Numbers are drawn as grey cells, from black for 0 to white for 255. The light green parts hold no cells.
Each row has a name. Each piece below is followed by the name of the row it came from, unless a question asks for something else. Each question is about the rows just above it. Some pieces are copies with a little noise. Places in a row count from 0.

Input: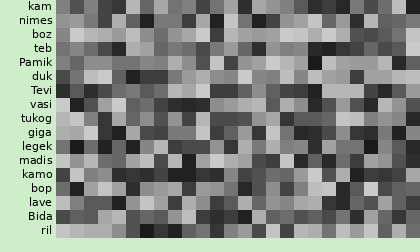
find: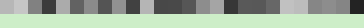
tukog
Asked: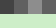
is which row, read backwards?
Tevi
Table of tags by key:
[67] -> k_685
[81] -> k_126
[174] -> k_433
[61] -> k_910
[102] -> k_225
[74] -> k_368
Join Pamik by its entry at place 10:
k_126
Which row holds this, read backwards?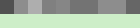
Pamik
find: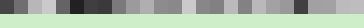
duk
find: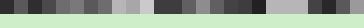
Tevi

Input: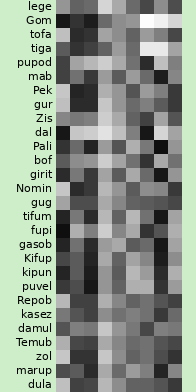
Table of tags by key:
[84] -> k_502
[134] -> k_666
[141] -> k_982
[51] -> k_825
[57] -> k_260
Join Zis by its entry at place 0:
k_666
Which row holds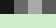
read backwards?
girit
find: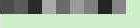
marup

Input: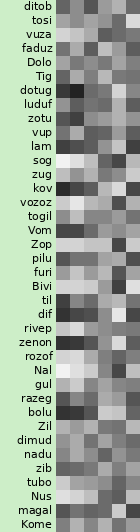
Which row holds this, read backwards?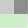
zug
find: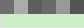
vup
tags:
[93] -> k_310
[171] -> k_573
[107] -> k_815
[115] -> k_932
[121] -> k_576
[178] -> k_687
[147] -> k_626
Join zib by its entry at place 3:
k_573
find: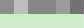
togil

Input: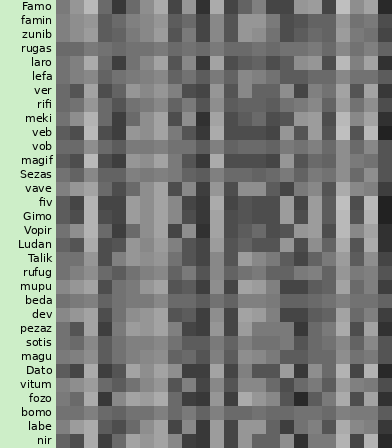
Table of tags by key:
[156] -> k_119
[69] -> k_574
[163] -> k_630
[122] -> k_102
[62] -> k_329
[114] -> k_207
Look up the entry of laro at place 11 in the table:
k_630
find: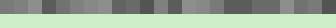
magu
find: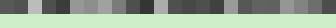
magif

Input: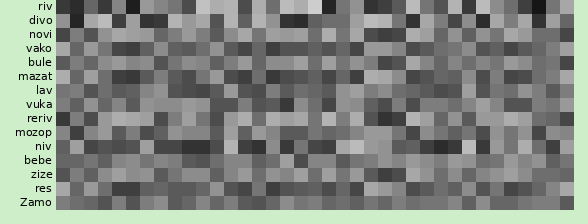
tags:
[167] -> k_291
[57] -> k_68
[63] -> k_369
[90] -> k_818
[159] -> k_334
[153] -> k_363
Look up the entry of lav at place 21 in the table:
k_334
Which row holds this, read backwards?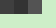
reriv
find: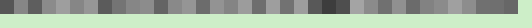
zize
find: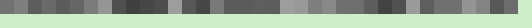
lav

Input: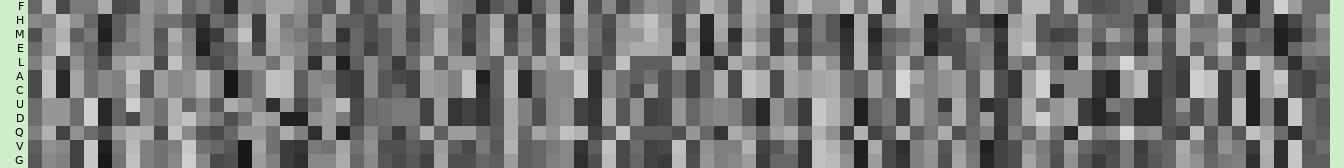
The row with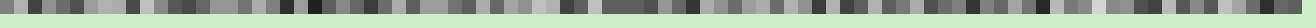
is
Q
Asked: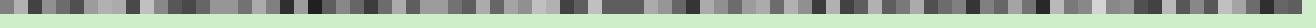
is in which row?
L

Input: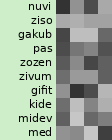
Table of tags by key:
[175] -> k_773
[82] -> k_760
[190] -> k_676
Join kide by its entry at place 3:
k_773
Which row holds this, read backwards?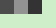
nuvi
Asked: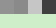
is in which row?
med
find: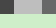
gakub
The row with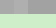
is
ziso

